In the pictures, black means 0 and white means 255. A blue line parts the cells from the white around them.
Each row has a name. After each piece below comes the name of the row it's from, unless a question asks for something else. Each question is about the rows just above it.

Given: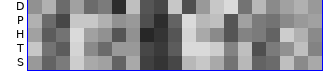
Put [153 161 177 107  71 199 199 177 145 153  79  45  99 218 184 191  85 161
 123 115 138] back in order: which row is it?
P
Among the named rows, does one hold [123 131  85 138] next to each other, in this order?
no
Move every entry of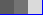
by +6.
[ 98 121 224]

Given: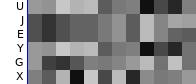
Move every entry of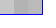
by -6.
[193 173 180]
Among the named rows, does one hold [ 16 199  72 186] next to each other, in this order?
yes
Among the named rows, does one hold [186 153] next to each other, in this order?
no
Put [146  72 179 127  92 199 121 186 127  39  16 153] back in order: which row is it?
U
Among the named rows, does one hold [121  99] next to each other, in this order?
no

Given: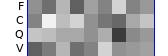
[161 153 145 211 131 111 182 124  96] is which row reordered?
V
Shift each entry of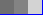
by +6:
[117 137 217]
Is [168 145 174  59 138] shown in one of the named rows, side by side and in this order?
yes

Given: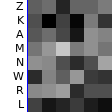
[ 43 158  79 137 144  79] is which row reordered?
R
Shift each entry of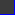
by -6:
[53]

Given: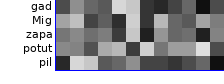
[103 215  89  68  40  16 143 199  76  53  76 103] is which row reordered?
gad
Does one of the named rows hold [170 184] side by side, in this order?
yes
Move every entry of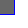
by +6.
[109]
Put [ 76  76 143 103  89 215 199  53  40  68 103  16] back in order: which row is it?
gad
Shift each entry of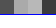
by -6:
[ 76 164 178  54]
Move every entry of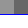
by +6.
[155 109]
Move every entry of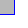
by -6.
[178]

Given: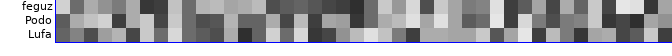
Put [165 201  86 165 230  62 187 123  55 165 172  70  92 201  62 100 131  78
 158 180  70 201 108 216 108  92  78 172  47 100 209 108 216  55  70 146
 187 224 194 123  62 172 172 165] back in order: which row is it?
Lufa
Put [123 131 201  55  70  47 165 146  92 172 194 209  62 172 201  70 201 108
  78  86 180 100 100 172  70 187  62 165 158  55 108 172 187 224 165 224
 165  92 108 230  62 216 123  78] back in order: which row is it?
Podo
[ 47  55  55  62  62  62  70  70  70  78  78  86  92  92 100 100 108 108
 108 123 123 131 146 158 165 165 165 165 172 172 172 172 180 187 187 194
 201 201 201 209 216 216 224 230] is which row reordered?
Lufa
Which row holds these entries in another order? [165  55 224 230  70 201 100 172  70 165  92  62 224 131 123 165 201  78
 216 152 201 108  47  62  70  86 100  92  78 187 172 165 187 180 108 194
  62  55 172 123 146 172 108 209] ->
feguz

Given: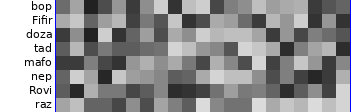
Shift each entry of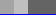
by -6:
[158 185  94  94]
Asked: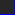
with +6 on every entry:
[45]
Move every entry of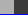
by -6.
[170  53]
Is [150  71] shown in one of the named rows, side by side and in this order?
yes
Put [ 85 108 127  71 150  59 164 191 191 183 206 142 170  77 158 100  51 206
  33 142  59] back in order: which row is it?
doza

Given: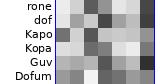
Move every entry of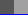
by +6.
[ 92 167]
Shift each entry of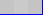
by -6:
[190 196 190]
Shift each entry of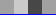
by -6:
[155 196  65 155]
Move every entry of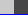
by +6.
[208  77]

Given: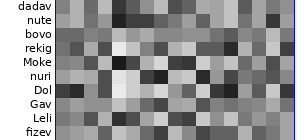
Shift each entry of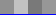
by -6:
[138 188 115 145]
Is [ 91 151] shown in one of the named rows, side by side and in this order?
no
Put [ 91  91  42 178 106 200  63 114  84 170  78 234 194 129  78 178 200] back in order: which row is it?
rekig
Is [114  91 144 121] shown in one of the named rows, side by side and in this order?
no
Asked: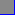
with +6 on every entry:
[142]
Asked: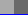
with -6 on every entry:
[164 100]
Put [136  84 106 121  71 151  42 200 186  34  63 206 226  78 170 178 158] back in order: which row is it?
nuri

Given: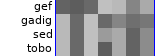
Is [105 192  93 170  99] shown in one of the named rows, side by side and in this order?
yes
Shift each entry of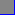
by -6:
[127]
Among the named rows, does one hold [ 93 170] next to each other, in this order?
yes
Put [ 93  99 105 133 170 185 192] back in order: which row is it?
gef
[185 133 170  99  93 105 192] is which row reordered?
gef
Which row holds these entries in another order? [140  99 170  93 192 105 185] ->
tobo

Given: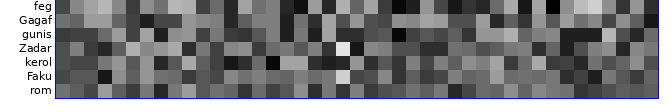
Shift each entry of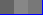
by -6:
[ 94 129 114]
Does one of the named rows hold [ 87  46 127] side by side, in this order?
no
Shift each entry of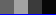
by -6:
[ 94 157  53   2]

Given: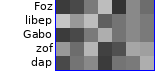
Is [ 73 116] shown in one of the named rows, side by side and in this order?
yes
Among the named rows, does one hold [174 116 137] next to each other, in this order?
yes
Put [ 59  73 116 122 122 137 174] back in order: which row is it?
Gabo

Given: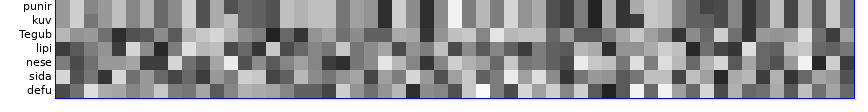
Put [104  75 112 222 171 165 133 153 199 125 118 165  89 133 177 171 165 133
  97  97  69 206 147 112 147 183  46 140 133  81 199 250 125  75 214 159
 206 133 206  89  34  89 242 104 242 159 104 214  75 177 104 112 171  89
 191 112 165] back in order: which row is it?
defu
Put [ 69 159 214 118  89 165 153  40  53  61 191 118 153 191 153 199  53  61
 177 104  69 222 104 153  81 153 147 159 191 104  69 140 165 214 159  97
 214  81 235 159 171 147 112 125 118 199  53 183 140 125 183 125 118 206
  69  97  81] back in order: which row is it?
sida
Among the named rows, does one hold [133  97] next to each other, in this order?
yes
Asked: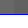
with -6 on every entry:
[98 91]

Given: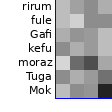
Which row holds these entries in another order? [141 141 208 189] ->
fule
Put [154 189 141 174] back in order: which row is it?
kefu
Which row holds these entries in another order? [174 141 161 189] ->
rirum
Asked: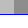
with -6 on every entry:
[183 135]
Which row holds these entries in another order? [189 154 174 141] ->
kefu

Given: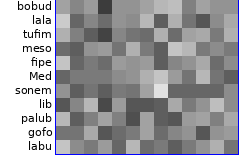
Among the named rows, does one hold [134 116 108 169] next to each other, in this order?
no
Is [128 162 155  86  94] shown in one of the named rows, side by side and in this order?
no
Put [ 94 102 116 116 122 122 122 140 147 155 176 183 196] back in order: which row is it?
Med
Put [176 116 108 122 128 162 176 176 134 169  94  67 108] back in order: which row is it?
tufim
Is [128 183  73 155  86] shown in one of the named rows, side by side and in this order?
no
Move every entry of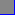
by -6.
[128]
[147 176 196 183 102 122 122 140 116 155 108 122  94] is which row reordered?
labu

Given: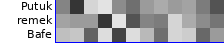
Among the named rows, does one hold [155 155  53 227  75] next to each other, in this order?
no
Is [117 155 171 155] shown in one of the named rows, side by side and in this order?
no
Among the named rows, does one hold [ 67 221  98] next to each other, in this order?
no
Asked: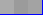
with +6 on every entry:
[177 161 169]
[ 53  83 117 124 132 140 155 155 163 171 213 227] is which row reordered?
remek

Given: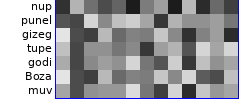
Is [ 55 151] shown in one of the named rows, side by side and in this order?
no
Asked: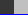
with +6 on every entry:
[ 61 198]
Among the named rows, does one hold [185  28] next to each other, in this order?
no
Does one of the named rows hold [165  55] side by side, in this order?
yes
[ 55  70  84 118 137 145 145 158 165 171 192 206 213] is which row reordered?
godi
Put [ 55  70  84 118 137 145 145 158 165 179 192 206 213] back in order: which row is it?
punel
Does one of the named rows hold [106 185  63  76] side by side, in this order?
no

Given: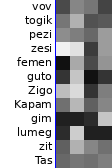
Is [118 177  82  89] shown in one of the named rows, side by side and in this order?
yes
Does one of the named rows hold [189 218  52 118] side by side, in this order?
no
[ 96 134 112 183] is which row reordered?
Kapam
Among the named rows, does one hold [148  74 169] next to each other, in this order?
no
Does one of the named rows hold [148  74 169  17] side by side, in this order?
no
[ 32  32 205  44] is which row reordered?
lumeg

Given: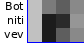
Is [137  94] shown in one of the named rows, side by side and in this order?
no
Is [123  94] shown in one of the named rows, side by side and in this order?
yes
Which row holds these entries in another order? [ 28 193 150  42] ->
niti

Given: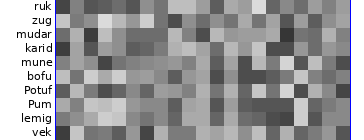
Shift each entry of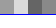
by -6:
[151 213  95 131]
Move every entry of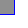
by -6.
[137]
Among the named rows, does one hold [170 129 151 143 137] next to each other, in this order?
no
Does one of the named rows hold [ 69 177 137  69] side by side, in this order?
no
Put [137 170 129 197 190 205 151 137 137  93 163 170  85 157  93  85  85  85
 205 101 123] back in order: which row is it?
Pum
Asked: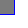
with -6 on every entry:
[117]

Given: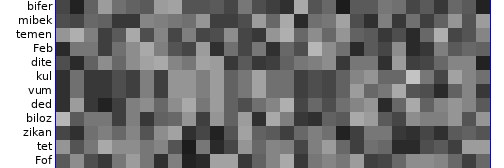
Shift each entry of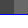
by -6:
[64 98]
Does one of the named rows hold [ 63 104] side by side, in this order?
yes
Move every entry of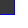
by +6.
[62]
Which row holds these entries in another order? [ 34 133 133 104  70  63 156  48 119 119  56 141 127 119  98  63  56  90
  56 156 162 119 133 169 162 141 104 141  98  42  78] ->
dite
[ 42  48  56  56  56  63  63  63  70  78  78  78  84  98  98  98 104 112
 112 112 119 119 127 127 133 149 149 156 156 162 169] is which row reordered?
vum

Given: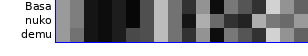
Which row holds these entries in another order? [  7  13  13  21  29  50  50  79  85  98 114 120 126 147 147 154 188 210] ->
Basa
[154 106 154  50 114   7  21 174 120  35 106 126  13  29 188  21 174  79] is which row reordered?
nuko
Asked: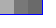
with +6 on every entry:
[180 126 112]
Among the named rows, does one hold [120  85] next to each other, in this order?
yes

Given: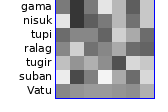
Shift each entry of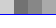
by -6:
[202 108 129 164]
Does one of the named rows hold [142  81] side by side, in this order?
yes
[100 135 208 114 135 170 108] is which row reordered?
ralag
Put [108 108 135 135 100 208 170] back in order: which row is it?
tupi
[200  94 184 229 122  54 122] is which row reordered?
gama
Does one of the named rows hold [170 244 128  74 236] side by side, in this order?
no
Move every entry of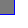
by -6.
[116]

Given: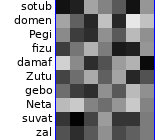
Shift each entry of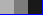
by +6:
[184 130  31]
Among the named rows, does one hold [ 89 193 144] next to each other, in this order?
no
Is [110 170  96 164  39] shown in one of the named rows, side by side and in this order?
yes
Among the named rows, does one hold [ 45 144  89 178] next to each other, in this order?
no

